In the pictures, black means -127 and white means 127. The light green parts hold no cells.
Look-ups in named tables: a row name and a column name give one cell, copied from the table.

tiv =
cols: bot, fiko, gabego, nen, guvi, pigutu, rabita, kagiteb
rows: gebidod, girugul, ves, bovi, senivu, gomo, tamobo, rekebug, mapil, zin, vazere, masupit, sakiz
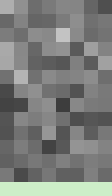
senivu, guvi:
-41
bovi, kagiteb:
3
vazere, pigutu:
20
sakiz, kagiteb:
-21
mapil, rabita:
-41
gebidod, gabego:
-18
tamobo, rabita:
2
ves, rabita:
-20
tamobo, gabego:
16
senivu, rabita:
-35
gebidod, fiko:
16
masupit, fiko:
-20

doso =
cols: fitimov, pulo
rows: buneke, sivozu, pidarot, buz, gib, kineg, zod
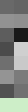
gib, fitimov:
-16
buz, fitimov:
-52
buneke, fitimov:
-22
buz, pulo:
79
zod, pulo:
-14
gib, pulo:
73
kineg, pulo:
-4
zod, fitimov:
-46
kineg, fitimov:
20
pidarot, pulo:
-102
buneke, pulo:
-27
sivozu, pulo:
15
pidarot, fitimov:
-34
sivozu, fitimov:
18
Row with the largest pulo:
buz

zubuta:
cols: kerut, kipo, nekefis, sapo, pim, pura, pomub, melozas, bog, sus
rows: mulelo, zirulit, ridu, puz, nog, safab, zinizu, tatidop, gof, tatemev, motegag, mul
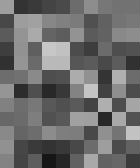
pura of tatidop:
-37
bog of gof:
41
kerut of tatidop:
1
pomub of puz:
-66
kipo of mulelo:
-76
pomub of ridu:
-36
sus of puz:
-45
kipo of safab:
-14
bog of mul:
-24
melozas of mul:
-29
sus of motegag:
-29
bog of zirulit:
-11
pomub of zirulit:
-47
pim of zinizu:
-71
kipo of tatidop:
-18
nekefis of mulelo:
-69
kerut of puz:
-65
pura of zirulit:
-4
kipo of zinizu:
-83

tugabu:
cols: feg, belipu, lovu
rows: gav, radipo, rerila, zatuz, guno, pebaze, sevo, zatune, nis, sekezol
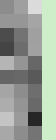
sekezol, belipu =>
13
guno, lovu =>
-24
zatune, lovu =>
-22
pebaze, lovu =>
-38
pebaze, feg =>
-26
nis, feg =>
68
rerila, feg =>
-51
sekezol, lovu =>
-11
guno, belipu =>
21
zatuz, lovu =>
33
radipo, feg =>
22
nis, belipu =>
26
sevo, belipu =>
13
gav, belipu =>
31
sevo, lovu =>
-17
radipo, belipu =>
22

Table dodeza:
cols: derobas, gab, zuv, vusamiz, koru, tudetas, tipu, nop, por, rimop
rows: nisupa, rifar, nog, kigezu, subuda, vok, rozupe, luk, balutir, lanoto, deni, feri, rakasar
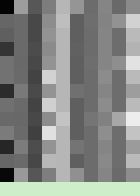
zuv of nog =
-55
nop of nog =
5
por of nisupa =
-22
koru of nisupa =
54
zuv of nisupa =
-40
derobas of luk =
-15
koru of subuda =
54
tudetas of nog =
-32
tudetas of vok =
-32
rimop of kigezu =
51
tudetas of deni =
-11
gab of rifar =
-21
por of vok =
-18
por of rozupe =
-18
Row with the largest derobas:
lanoto

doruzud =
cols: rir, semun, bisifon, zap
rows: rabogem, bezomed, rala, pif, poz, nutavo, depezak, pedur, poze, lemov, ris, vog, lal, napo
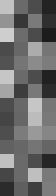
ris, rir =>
-30
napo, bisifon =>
-64
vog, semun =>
-21
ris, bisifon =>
-10
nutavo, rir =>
70
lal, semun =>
-21
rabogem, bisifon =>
-51
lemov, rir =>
-49
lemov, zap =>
6
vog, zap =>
-90
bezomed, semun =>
-72
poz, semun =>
-10
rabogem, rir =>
66

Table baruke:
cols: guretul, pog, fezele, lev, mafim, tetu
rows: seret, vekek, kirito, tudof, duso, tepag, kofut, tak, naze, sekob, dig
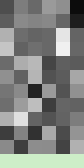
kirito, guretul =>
49
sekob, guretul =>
-66
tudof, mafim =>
112
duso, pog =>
45
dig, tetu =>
49
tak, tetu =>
-29
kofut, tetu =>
17
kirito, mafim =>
101
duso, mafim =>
-32
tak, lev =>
-66
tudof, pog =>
-29
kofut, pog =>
10
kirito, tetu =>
-27
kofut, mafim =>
-44
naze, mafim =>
-28
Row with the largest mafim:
tudof

